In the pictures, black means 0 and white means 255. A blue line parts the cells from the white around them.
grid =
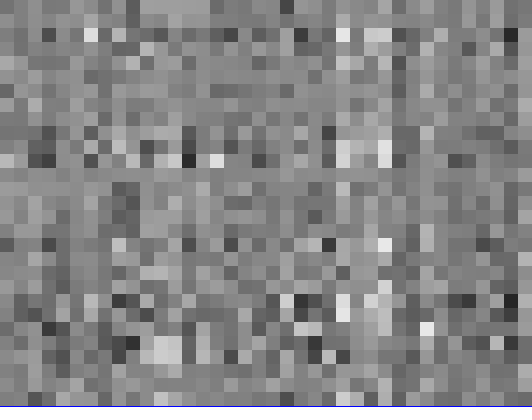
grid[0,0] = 115
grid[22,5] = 112
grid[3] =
[135, 114, 130, 125, 133, 130, 145, 126, 101, 103, 180, 151, 122, 146, 141, 121, 147, 128, 152, 136, 160, 99, 104, 120, 149, 125, 174, 156, 128, 108, 178, 134, 128, 88, 133, 170, 84, 151]
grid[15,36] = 97
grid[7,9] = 124
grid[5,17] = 136
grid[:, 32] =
[121, 122, 125, 128, 122, 120, 142, 116, 130, 127, 124, 80, 128, 115, 112, 110, 128, 115, 118, 132, 124, 76, 103, 111, 149, 133, 119, 117, 110]
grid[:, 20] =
[70, 115, 159, 160, 139, 138, 106, 139, 135, 138, 139, 147, 151, 133, 133, 146, 141, 113, 159, 162, 138, 206, 165, 111, 96, 167, 161, 139, 78]
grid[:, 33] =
[148, 152, 125, 88, 135, 125, 122, 130, 131, 113, 129, 97, 129, 128, 134, 117, 126, 115, 126, 127, 126, 58, 115, 125, 93, 127, 127, 123, 141]
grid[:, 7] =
[114, 135, 105, 126, 121, 113, 113, 124, 106, 144, 107, 150, 137, 146, 121, 126, 109, 116, 124, 120, 122, 143, 114, 91, 89, 121, 117, 120, 103]
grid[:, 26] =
[132, 148, 200, 174, 124, 125, 149, 136, 168, 159, 168, 133, 145, 124, 161, 151, 166, 175, 149, 154, 144, 209, 172, 159, 153, 140, 164, 134, 95]
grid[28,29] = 155
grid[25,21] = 115
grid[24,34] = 81
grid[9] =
[116, 117, 114, 82, 119, 149, 94, 144, 169, 143, 157, 171, 169, 88, 124, 147, 111, 153, 115, 145, 138, 167, 137, 69, 149, 155, 159, 174, 104, 104, 180, 128, 127, 113, 97, 98, 132, 142]
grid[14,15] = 143
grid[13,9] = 102
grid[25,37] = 109
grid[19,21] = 119
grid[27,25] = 118
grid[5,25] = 119
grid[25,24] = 71
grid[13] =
[155, 153, 144, 145, 144, 140, 151, 146, 91, 102, 144, 132, 139, 144, 171, 127, 142, 157, 112, 132, 133, 134, 101, 122, 186, 113, 124, 148, 116, 131, 144, 120, 115, 128, 134, 145, 103, 120]
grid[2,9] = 117
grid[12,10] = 141
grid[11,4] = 141
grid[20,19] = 151
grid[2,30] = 128
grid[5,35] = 134
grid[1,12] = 163
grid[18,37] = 179
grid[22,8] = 151
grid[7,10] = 125
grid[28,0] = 127
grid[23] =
[108, 134, 145, 58, 84, 139, 121, 91, 133, 148, 157, 118, 129, 85, 163, 124, 115, 141, 90, 134, 111, 196, 184, 119, 127, 144, 159, 187, 116, 100, 232, 147, 111, 125, 115, 117, 117, 155]
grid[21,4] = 150

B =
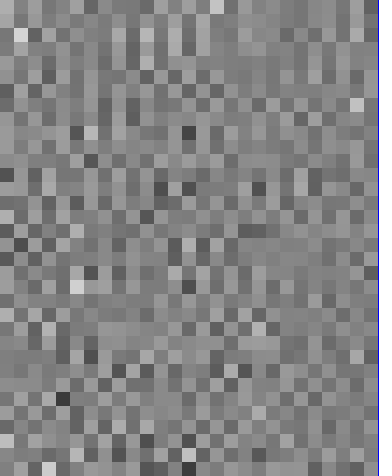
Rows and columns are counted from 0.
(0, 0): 174
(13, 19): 151
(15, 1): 108
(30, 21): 119
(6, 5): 115
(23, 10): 133
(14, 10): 135
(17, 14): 92
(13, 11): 78
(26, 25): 119
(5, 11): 152
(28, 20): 110
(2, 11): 120
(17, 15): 162
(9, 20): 144
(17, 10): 126
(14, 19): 156
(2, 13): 110
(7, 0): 108
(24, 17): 154
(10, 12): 149
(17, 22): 140
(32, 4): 118
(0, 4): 131
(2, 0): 119
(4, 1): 125
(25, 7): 154
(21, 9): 125
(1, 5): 122
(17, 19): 135
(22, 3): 103
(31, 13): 81
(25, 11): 126
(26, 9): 164
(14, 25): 142
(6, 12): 152
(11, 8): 111
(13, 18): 81
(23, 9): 141
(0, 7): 138

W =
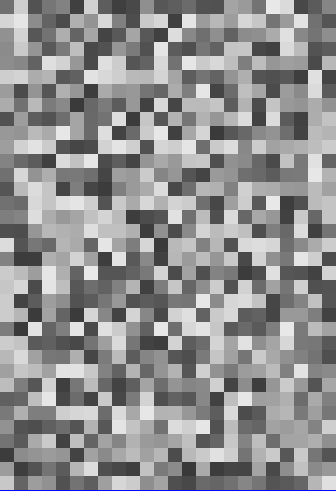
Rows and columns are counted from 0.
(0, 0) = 112
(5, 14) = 116
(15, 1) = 132
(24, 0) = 204
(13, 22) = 187
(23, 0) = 124
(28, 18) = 159
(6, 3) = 85
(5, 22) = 224
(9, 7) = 222
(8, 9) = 59
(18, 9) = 89
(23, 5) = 228
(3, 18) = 71
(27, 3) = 209
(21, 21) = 131
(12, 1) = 215
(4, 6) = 74
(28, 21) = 108
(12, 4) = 120
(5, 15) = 99
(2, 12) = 221
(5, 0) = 206
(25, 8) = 187
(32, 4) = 149
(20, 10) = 64
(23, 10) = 97
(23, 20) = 232
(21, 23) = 84
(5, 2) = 172
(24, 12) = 211
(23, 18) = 90
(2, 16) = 98
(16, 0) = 79
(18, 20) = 120
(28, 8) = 72
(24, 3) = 96
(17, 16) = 82
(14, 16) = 159
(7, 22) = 172

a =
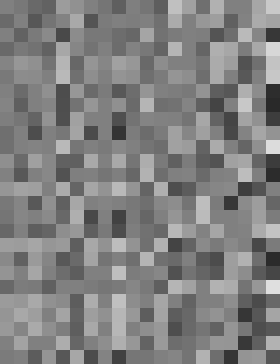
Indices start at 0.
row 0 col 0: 128
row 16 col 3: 101
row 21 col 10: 128
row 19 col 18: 90
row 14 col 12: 141
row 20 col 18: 151
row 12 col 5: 127
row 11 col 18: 100
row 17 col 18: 72
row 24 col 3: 128
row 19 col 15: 87
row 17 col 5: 94
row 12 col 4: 82
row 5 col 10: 111
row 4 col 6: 149
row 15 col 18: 159
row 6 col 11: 128
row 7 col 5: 115
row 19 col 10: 128
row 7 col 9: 106
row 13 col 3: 128
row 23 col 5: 94
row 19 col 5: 93
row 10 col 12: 161
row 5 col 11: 123
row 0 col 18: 166
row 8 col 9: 115
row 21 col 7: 128
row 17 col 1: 156
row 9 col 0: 111
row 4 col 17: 82
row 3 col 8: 108
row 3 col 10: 120
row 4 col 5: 103
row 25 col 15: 110
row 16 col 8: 77
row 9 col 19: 147
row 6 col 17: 175
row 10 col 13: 156
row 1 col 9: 125

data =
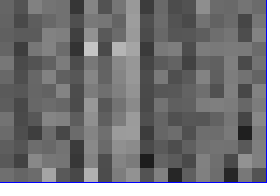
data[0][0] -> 101
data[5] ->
[104, 78, 103, 130, 96, 87, 134, 99, 133, 152, 76, 122, 79, 90, 131, 95, 125, 114, 100]
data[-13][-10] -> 153
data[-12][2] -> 93
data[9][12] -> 109
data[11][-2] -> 146
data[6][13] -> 99
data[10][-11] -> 144
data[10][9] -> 139
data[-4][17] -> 31
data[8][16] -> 118
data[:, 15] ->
[107, 98, 110, 121, 96, 95, 81, 127, 98, 109, 115, 111, 109]
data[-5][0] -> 115
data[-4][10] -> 60
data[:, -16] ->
[116, 104, 130, 131, 97, 130, 98, 108, 133, 107, 104, 119, 165]
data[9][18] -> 123
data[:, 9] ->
[153, 157, 154, 165, 151, 152, 147, 138, 155, 156, 139, 123, 146]
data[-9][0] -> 119
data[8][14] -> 86
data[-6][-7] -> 95
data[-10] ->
[101, 62, 119, 131, 108, 51, 197, 74, 181, 165, 58, 121, 126, 77, 124, 121, 123, 122, 107]
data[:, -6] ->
[82, 74, 87, 77, 66, 90, 99, 97, 87, 80, 96, 73, 95]
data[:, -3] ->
[105, 107, 117, 123, 127, 125, 128, 124, 118, 122, 114, 74, 39]
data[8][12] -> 80
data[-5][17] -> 69
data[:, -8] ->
[105, 108, 104, 121, 91, 122, 87, 115, 101, 102, 90, 100, 129]
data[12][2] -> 108
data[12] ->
[111, 101, 108, 165, 89, 72, 177, 76, 125, 146, 83, 129, 38, 95, 128, 109, 39, 120, 83]
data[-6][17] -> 103
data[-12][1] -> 73
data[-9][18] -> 115
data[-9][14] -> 100
